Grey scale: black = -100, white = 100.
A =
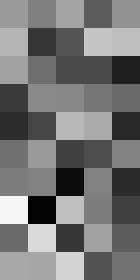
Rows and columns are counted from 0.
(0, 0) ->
21
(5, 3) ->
-39
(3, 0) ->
-54
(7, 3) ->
-2
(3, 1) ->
8
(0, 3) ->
-28
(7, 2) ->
50
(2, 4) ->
-76
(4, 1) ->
-45
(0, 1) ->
0
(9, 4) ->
-10
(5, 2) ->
-49
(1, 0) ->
41

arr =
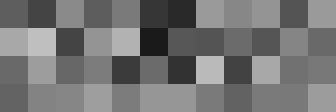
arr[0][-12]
-26
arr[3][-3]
-4
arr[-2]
[-18, 23, -19, -3, -54, -16, -61, 46, -48, 32, -11, -6]
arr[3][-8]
-3
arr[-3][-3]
-33
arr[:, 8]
[6, -16, -48, -23]
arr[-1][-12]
-22
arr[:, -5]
[21, -34, 46, -4]
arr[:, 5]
[-58, -80, -16, 18]
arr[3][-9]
24
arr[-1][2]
5
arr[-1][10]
-5
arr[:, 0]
[-26, 32, -18, -22]

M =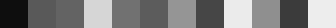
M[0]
-89
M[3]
68
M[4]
-11
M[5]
-28

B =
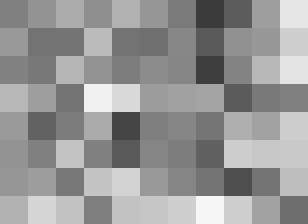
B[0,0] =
0
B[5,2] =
53
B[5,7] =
-24
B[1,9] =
19
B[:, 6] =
[-4, 6, 4, 26, 5, -2, 4, 62]
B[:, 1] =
[15, -10, -6, 24, -23, 0, 23, 68]
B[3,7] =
29
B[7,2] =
52
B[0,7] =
-54
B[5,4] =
-30
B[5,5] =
4
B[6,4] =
65
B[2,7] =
-51
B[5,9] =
56
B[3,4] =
70
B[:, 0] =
[0, 20, 2, 44, 21, 15, 18, 40]
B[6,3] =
54
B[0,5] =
18
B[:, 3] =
[12, 47, 15, 89, 34, 0, 54, -1]
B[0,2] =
35
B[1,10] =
62
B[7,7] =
93
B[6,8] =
-39
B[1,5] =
-13
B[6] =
[18, 23, -6, 54, 65, 20, 4, -9, -39, -9, 49]

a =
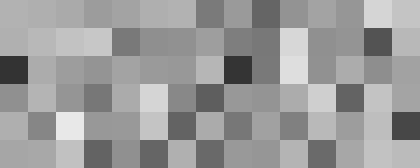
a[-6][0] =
40
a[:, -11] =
[28, -5, 28, 34, 20, 13]
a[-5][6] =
14
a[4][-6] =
26
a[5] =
[30, 32, 51, -22, 13, -21, 38, -18, 20, 18, 41, -17, 31, 52, 47]
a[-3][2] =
17
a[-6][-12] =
22
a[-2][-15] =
37
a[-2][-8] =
34
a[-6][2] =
33
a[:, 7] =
[-4, 24, 43, -26, 34, -18]
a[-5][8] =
-1
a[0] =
[40, 37, 33, 22, 28, 37, 40, -4, 21, -21, 15, 28, 18, 67, 54]
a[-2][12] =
23
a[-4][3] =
16
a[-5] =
[38, 44, 52, 56, -5, 12, 14, 24, -1, -6, 69, 13, 16, -35, 44]
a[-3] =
[13, 41, 17, -7, 34, 67, 7, -26, 19, 16, 35, 62, -22, 53, 29]
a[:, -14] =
[37, 44, 35, 41, 5, 32]
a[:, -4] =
[28, 13, 14, 62, 45, -17]
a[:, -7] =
[21, -1, -59, 19, -7, 20]

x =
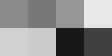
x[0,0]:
8
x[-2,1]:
-6
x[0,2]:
18
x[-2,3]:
82

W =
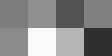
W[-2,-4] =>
-2
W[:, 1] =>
[13, 95]
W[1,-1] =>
-63

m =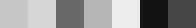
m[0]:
55
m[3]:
42
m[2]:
-18
